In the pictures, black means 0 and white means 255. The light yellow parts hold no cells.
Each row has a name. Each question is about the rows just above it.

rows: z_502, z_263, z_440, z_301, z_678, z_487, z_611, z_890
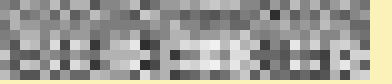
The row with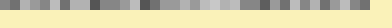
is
z_502
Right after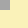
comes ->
[200]
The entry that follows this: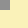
[154]

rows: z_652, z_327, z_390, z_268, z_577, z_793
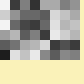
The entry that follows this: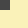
[59]
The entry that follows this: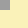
[182]

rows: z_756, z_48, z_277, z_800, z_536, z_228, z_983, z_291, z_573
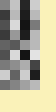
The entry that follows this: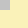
[38]
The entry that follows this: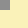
[173]

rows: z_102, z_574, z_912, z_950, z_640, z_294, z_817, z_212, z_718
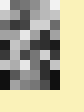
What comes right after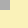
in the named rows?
[230]
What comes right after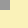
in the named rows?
[141]

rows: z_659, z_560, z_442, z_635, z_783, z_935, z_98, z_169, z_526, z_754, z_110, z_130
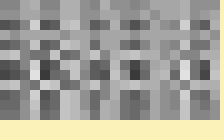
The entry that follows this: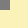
[166]
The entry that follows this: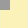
[166]

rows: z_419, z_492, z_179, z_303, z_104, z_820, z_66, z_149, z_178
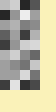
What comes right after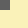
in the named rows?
[159]
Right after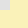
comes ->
[50]
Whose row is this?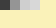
z_104
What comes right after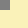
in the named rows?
[139]
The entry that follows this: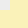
[159]
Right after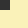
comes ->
[73]
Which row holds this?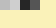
z_419

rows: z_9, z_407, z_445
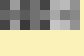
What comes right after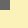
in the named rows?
[113]
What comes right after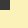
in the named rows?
[113]

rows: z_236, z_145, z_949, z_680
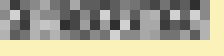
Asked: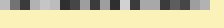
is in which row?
z_949
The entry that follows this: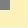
[115]
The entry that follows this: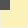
[209]
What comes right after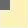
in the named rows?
[209]
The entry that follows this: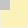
[188]
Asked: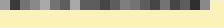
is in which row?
z_236
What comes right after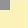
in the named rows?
[178]

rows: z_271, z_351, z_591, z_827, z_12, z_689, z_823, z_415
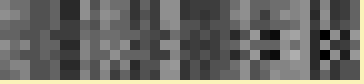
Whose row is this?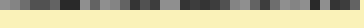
z_351
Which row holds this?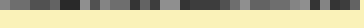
z_271
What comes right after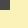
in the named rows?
[61]
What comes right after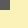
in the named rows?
[99]
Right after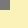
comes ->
[99]
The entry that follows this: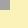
[143]

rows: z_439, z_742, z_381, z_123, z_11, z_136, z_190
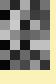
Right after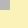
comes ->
[18]
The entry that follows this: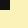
[192]
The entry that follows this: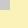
[27]

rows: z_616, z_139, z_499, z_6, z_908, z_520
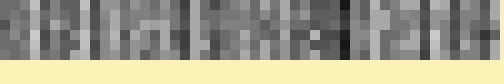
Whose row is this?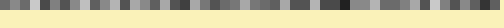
z_6
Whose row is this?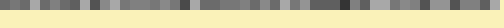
z_139
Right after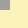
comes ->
[168]

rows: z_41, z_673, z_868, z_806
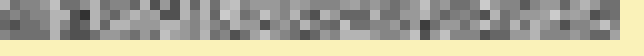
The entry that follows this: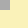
[133]
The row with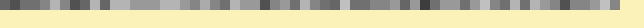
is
z_868
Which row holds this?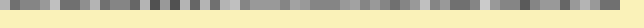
z_41
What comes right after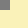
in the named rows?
[133]
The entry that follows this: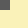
[133]
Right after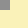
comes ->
[180]

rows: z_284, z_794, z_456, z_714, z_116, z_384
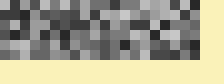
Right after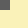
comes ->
[81]
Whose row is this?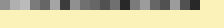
z_116
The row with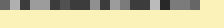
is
z_456
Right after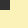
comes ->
[112]
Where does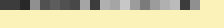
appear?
z_794
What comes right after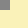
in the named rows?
[81]

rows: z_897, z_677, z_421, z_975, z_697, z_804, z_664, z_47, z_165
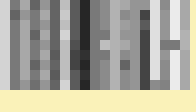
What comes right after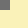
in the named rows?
[149]
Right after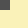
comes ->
[38]
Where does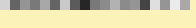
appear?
z_677
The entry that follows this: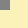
[235]
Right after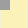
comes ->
[149]
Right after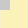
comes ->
[91]

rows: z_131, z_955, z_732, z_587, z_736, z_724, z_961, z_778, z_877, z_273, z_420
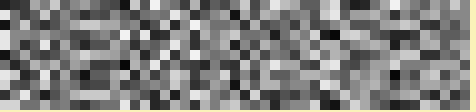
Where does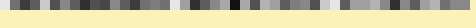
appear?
z_955
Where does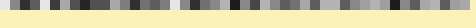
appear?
z_736
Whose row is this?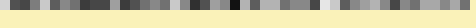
z_877
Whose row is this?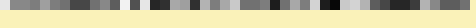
z_587
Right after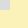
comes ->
[71]
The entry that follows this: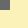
[230]
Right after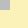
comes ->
[168]

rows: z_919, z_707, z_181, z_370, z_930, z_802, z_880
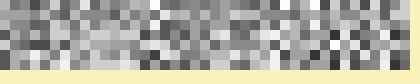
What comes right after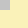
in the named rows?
[75]
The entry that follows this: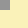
[184]
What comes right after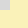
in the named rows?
[96]
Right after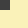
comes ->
[229]

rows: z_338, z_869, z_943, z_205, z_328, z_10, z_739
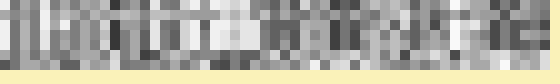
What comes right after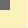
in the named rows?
[211]
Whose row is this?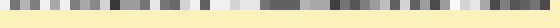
z_943
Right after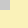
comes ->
[168]
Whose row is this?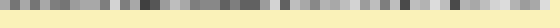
z_10
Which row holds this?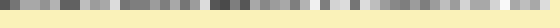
z_739
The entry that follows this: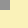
[179]

